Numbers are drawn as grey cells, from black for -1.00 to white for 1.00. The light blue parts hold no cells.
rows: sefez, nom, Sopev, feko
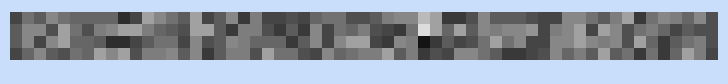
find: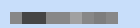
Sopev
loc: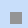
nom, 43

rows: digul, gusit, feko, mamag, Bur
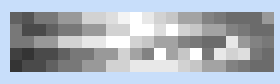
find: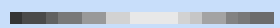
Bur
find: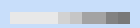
Bur
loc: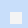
digul, 9
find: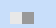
feko

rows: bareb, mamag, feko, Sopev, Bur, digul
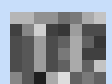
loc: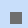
bareb, 4
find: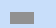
bareb

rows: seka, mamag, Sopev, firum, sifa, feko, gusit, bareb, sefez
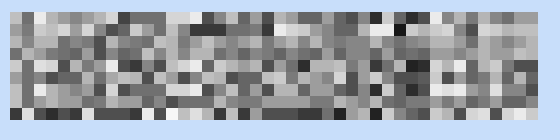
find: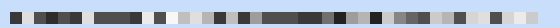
sefez
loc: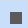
feko, 34
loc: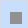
Sopev, 34
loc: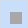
feko, 8
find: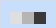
sefez
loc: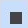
seka, 9
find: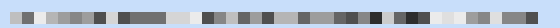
gusit

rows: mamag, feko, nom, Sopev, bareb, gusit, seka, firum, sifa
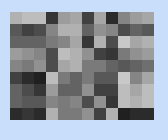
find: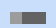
seka
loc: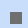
bareb, 11
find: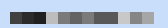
gusit

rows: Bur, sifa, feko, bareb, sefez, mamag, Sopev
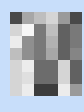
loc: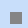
bareb, 5
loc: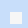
sifa, 1
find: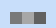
bareb
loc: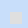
mamag, 1
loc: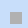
feko, 3

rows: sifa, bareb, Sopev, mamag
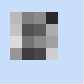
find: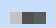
bareb
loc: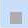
bareb, 3
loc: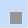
mamag, 0

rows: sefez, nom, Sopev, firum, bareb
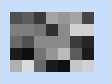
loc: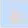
bareb, 1
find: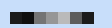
firum
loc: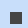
sefez, 6

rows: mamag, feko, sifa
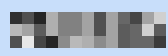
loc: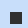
mamag, 0
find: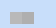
sifa

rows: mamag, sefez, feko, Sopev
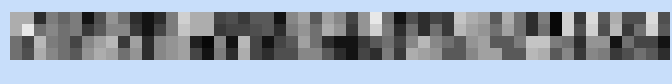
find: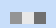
mamag
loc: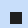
feko, 15
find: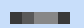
sefez
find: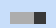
sefez
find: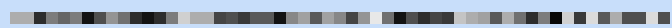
mamag
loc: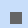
mamag, 4

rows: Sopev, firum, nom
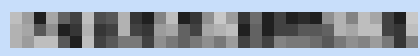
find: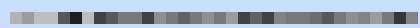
nom
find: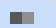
firum
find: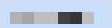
firum
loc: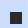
Sopev, 24
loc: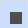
Sopev, 7

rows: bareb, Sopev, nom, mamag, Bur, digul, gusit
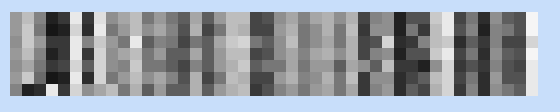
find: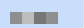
nom
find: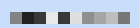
bareb
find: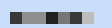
Sopev
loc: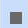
digul, 2
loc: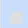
bareb, 7
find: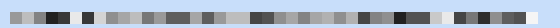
mamag
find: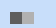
gusit

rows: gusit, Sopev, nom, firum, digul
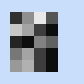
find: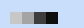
Sopev
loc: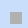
digul, 1
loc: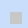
Sopev, 0

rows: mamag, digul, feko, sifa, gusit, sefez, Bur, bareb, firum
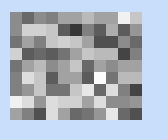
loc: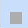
digul, 8
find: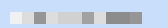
bareb
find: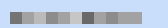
gusit

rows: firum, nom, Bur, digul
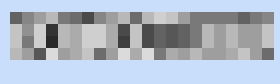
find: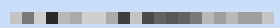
Bur
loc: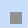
nom, 1
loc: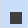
Bur, 9

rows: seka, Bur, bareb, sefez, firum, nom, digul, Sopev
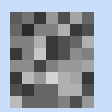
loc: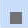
seka, 1
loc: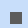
seka, 0
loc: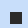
Bur, 1
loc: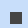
firum, 2
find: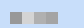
nom
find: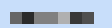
Bur
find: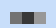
seka

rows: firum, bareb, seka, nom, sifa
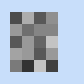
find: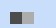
firum
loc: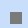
sifa, 0
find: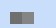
bareb
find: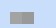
nom
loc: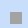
nom, 0
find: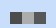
firum
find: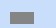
bareb

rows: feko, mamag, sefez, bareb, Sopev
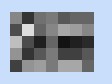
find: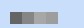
mamag
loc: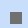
feko, 2

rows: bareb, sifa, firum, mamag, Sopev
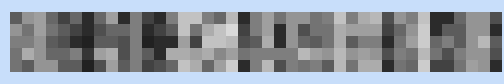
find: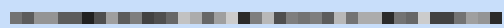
Sopev
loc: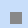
mamag, 17
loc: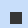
mamag, 6
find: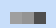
mamag
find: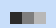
Sopev

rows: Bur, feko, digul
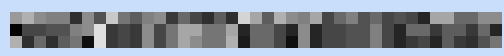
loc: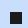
digul, 19
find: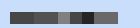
feko
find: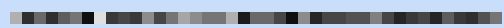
digul
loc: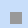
Bur, 0

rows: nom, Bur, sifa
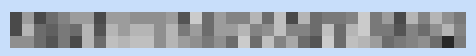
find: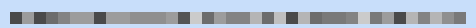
nom
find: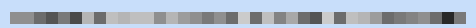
sifa
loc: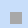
sifa, 23
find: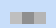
sifa
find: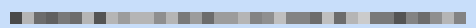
Bur
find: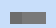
nom
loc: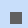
Bur, 3

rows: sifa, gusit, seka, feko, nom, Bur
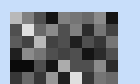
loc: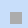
nom, 4
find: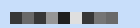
Bur
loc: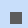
seka, 0
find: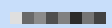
gusit

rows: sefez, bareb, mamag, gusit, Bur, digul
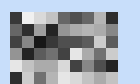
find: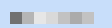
digul
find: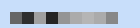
bareb
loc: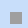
bareb, 2

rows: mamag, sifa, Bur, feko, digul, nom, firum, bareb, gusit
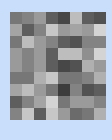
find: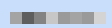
sifa
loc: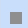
feko, 6
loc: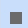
gusit, 5

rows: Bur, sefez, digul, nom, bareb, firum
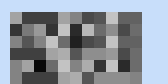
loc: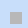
sefez, 6
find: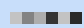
bareb
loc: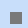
sefez, 1
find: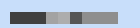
firum
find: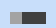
Bur
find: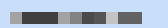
Bur

